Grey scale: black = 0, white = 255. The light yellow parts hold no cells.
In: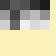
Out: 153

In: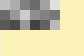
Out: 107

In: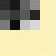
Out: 76

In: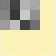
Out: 133

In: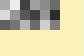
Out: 217

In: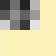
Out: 88

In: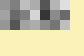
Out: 162

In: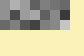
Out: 145

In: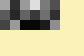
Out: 90

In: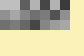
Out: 144
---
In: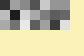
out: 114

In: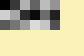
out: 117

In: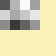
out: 56

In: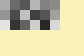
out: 52

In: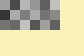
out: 105

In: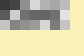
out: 132

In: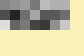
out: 100

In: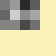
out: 132

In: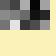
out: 227

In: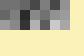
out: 136
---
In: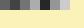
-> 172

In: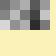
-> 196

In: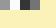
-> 151

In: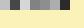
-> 194

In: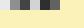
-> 211

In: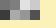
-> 203

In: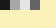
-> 167

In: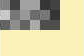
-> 170
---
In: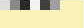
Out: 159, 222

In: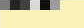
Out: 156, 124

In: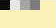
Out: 124, 11

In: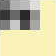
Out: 221, 124

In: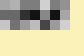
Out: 146, 197

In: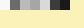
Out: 25, 248
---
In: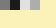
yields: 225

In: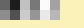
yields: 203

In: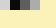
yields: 94

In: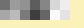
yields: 122

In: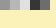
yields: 225

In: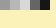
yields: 216

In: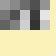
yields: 208
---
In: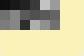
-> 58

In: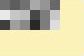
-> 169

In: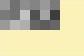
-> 131

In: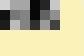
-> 7

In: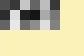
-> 100

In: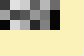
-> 95

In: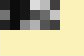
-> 220

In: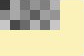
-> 148

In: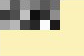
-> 121
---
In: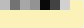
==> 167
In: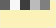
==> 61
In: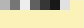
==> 237
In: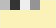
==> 238
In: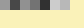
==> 145
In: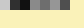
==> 17
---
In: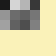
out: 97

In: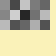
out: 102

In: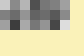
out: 148

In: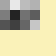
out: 64

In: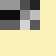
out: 97

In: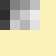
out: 202

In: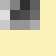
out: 149
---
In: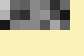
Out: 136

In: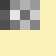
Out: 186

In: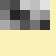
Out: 84

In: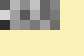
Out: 141

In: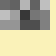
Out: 78

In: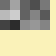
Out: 141

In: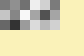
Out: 155

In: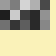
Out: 94

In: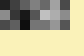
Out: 14
